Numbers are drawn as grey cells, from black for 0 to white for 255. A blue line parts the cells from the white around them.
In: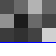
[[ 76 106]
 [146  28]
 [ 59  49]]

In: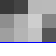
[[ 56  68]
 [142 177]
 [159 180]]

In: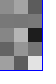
[[141 164]
 [120 119]
 [134 181]]

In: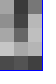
[[164  58]
 [143  67]
 [167 102]]

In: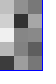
[[192 144]
 [208  50]
 [240 134]]

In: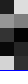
[[ 30 221]
 [150 127]
 [ 51   3]]

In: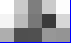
[[255 202]
 [244 186]
 [174  79]]

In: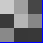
[[203 159]
 [ 58 181]
 [137  55]]
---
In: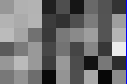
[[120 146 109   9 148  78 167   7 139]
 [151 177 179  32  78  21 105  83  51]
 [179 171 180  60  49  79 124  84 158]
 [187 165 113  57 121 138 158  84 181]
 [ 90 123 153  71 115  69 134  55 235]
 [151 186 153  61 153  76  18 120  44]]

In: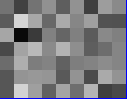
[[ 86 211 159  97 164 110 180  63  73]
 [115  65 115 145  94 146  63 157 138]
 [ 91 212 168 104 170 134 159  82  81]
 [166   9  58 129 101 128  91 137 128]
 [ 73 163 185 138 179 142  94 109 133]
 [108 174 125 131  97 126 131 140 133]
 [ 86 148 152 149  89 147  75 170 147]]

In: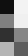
[[181  94]
 [ 15 243]
 [128 240]
 [ 48 134]]

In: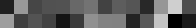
[[158  63  83  66  20  58 144 130 129  35  88 196   0  26]
 [ 32 153  70  81  82 104 115  66  93  85  40 150 207  78]]

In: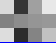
[[221  44 132 193]
 [217  53 160 232]
 [129 141 149 152]]

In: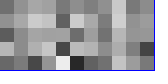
[[104 123  72 149 237  40  97 113 195 156 121]
 [112 146 167 161 121 142 127 144 201 121 140]
 [145 168 203 195  97 203 169 124 207 146 156]
 [ 92 140 165 161 162 109 158 114 182 149 151]
 [182 140 176 198  71 187 179 141 173 127  68]]

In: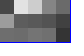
[[110 108 116 112  52]
 [ 71 226 205 133 106]
 [156  93  89  83  65]]
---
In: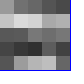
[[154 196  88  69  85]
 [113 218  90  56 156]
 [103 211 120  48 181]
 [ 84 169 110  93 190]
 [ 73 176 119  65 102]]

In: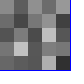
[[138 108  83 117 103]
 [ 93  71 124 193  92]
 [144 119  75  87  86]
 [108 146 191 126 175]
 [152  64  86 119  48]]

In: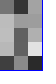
[[117 188 190 184  63]
 [ 53 156  96  97 138]
 [163 157 176 226  42]]

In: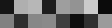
[[ 21 129]
 [175  46]
 [183 135]
 [ 29 138]
 [158  62]
 [147  14]
 [203  48]
 [ 11 155]]

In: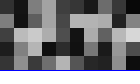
[[ 49 126  64  29  53]
 [ 20  18 187 129 143]
 [126  94 202 181  58]
 [163 164 173  15 111]
 [ 63  71  78  44 180]
 [ 54 180  19  17  85]
 [ 25 179 172 119  39]
 [108 173  97  26  34]
 [ 56  34 184 151 143]
 [  8 131 215  77  13]]

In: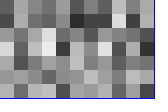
[[ 94  75 153 215 170 151 179]
 [167 173 117  98  82 159 109]
 [134 112 168 190 124 139 182]
 [113  99 222 235 161 102 191]
 [156 138 108  60 141 140  79]
 [ 85  44 133 186 191 148 164]
 [127  67  85 140 127 189 155]
 [ 94  67 152 225 152 159 178]
 [189 221 131  81  94 126 101]
 [128  64 115 173 127 188 159]
 [170 177  81  50 114 168  71]]

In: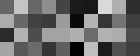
[[102 172  42 164]
 [195 104 178  88]
 [103  65  77 107]
 [142  59 163  52]
 [ 68 156 164  95]
 [ 26  10 176   2]
 [ 24 180 107 190]
 [217  53 178  27]
 [175 116 173  81]
 [ 46  63  77  62]]
